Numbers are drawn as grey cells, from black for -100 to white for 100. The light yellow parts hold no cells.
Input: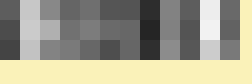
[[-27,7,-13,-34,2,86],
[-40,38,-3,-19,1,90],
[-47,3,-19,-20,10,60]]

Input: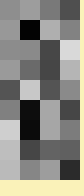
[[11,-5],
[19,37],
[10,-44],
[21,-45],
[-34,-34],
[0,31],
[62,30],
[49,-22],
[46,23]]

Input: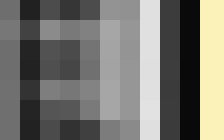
[[-14,-40,-40,14,-53],
[-7,9,1,18,-53],
[-14,-36,-9,16,-53],
[-14,-38,-12,18,-52],
[-12,-1,3,18,-54],
[-13,-33,-4,18,-53],
[-13,-41,-50,8,-54]]

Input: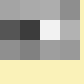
[[29,36],
[-33,90],
[12,24]]

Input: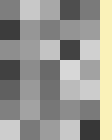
[[-1,32,-4],
[-53,-2,23],
[11,53,63],
[-49,-17,27],
[-25,-12,60],
[0,-7,-4],
[61,22,-57]]

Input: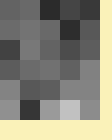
[[-22,-66,-55],
[-16,-18,-31],
[-48,-22,-27],
[-28,-11,1],
[3,-26,3],
[13,21,10]]

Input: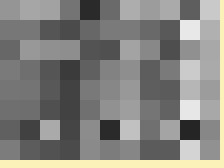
[[17,27,-67,36,33,58],
[-7,-33,-19,-4,-30,38],
[-19,13,-35,28,-39,32],
[-4,-33,-25,11,-4,33],
[-8,-31,-5,19,-29,22],
[-13,-37,-12,24,-23,32],
[-25,33,10,51,29,6],
[-3,-36,8,5,-29,14]]

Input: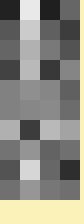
[[-73,-76],
[-32,-25],
[-21,-5],
[-48,-56],
[1,5],
[1,8],
[38,45],
[-10,-22],
[-35,-19],
[-12,-7]]

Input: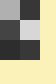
[[38],
[-47],
[-65]]
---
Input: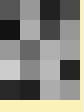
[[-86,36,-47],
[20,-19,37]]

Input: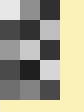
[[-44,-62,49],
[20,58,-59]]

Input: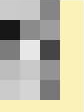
[[-82,9,23],
[-3,81,-46]]

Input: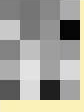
[[58,-7,15],
[2,50,24]]

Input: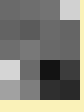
[[-22,-29,-17],
[-14,-6,-18]]

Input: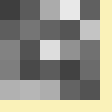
[[-26,-8,-22],
[2,-35,73]]
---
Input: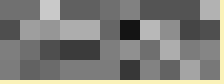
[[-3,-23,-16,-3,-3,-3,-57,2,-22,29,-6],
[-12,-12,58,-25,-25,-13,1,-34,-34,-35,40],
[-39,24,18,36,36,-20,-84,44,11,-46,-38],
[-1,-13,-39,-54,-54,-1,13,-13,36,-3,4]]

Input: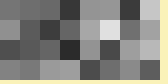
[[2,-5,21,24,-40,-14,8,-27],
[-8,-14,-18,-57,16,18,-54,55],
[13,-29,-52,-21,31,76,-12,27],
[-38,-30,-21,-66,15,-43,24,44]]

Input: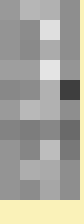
[[16,10,30,11],
[20,43,39,11],
[16,10,75,11],
[16,8,34,11],
[24,24,79,17],
[7,10,39,-51],
[21,44,39,11],
[3,-2,6,-17],
[16,5,48,-6],
[16,36,33,11]]

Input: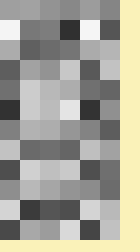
[[-43,32,22,70,-46,51],
[25,27,15,7,22,4],
[91,-6,-2,-62,92,-33],
[35,-25,-15,-8,34,42],
[-26,27,15,56,-30,52],
[-12,60,44,36,-12,-21],
[-61,59,47,79,-60,13],
[0,40,36,18,3,-27],
[52,-17,-13,-21,50,27],
[-39,63,50,58,-38,-13],
[11,44,30,16,10,-15],
[66,-54,-33,-39,66,45]]

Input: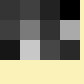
[[-83,57,-45,-68],
[-59,-50,-73,-100],
[-51,-4,-61,33]]

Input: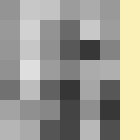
[[42,33,-33,-46,44,-38],
[16,56,53,22,34,20],
[20,64,15,-17,57,23],
[18,55,13,-31,-57,3],
[14,74,22,0,34,37],
[-11,48,-24,-58,30,-32],
[28,13,6,-47,12,-57]]
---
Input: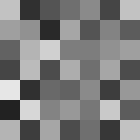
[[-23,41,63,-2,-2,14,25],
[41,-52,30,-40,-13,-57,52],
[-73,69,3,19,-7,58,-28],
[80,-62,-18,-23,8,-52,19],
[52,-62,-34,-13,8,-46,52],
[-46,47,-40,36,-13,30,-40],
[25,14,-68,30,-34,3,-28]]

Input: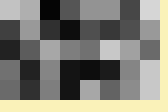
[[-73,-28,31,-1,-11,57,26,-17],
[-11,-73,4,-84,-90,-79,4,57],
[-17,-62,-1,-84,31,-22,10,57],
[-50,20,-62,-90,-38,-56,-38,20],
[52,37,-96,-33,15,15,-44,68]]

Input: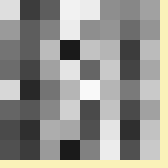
[[-9,-27,47,-80,52,42,-53,47],
[-42,-63,36,31,-37,79,-63,52],
[-15,-47,26,79,-21,58,-47,31],
[-37,-53,21,-80,1,85,-37,58],
[-21,-32,6,63,-42,52,-42,26],
[21,-27,1,85,11,16,-15,16],
[69,-69,-9,42,95,42,-4,58],
[74,-53,-27,90,85,11,6,26]]

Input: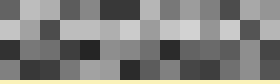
[[-22,48,37,-28,6,-56,-56,43,-6,22,0,-40,32,17],
[-61,-6,-12,-51,-71,11,6,-12,-66,-22,-17,-28,11,-45],
[54,27,-40,48,48,37,59,22,54,65,17,59,-34,43],
[0,-56,-51,-6,27,22,-66,-28,0,-45,-51,-12,11,-34]]

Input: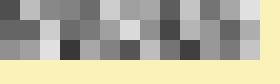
[[13,25,76,-56,31,2,-33,48,-9,-50,19,-4,54],
[-21,-21,60,-15,-4,25,71,13,-44,42,19,-21,36],
[-38,48,7,2,-15,60,25,31,-27,54,-9,31,76]]

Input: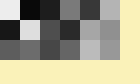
[[-82,74,-39,-67,30,13],
[-27,-15,-44,-21,47,19],
[86,-93,-77,-4,-56,41]]

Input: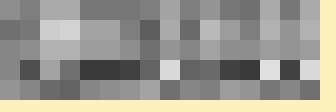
[[-12,-7,60,65,28,28,-1,-27,33,-17,45,22,-1,39,16,39],
[5,11,39,39,22,22,11,-12,16,5,28,11,11,22,16,22],
[11,-1,33,33,-7,-7,-7,-1,28,-1,16,-7,-12,33,-7,33],
[5,-38,28,-12,-55,-55,-49,-22,70,-22,-17,-49,-55,76,-49,70],
[16,5,-17,-22,5,11,16,28,-12,5,-1,22,16,-7,5,-12]]

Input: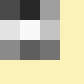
[[78,95,53],
[-42,-69,25],
[8,-26,-10]]
